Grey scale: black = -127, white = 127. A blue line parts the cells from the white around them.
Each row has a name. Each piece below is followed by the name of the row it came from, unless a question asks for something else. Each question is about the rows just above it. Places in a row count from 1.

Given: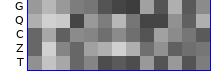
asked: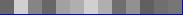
Z
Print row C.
[-24  39 -31  11   5 -16  11 -16 -43  33  11  -9 -37]
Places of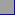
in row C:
10
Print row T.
[ 17  67  39 -24   5 -50 -37 -50  25 -43  25 -43  -2]
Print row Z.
[-24  80   5 -24  33  47  80  47 -16  17 -31 -16  -9]
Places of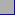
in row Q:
1 13

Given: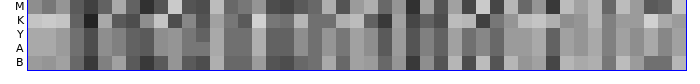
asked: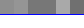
A
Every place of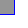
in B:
2 11 27 36

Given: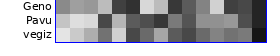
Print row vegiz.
[ 100   74   46  -13   81  -55  -21   38  -36  -55  -21    3  -13   -5
 -105]
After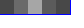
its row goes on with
[ -21    3  -13   -5 -105]
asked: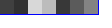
Geno

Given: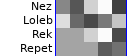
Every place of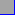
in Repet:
1 2 3
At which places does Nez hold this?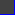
5
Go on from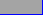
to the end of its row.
[-35 -14]
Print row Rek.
[ 36  36  81 123 -54]
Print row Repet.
[ 36  36  36 -35 -14]
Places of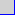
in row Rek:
3

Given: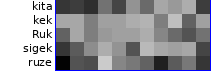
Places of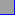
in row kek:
4 5 11
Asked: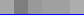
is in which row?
Ruk
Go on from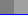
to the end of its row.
[ 32  45  51  -1  63 -29  32]
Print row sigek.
[-73 -36  13  45  19 -44  57  39  32  39 -58]
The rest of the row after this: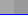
[ 45 -66]

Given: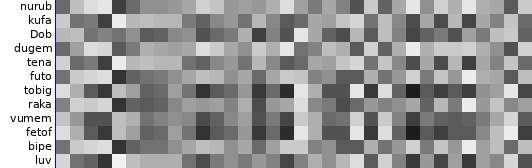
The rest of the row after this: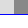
[ -5 -51 -21  24   2  16  39 -29  55  -5 108  24  68   8  31]
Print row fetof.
[ 93  47 -37 -70  62  31 -29 -21  31 -13 -76 -37 -21  24 -70 -21 -83 101
  47 -45 -45 101 -70  93 -29 -98 -37 -64 -37 -37   8  62 108 -64]
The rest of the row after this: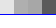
[74]
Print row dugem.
[-21  31  93  86 -37  -5  47  39  31  39  93  74  39  16  74  47 101 -13
   2  62  47 -37  80 -29  47 108  47  74  74  80  47  16 -45  80]
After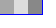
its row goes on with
[ -5 -51 -21  24   2  16  39 -29  55  -5 108  24  68   8  31]

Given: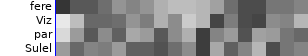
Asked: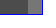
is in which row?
fere
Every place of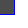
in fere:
14 15
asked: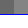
Sulel

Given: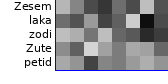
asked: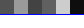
laka
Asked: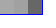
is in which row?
Zute
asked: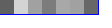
Zute
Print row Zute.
[ 12 -31  84  33  -3  40  33 -24]

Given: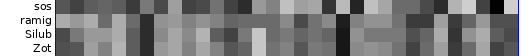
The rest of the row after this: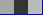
[ -91   64   38  -20  -20  -53  -83   51   78  -61 -125   78]
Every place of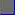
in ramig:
4 6 14 15 16
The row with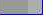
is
Silub
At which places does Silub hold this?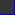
29

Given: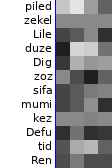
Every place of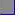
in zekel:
1 2 3 4
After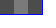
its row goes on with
[-51]
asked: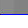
kez
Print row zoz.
[  9 -51 -96 -29]
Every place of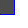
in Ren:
1 3 4
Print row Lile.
[-58 -37   9 -80]
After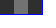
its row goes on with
[-72]

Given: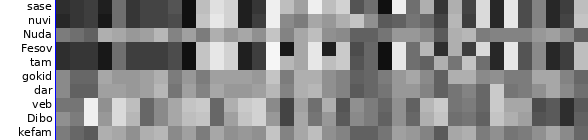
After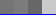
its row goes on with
[ 39  39 -51 -37 -81 -37]
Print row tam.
[ -81  -73  -73 -103  -16  -65  -65  -65  -51 -111   68  103   82  -96
  -65  118   55   39  103   62   74  -43  -24 -111  103  -16  -30   47
  -10   68  -16  -88  103  -43   10  -88  -65   62]
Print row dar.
[ 10 -30 -30  32  32  24  32  55 -10  32   3  39  24  24  32  55   3  47
  55  16   3 -37 -24 -10  24  24   3 -30 -10   3 -24  74 -10  -3  16  39
  10 -16]
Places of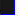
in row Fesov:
4 17
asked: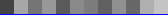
Dibo
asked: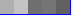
Dibo
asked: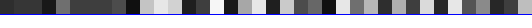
Fesov

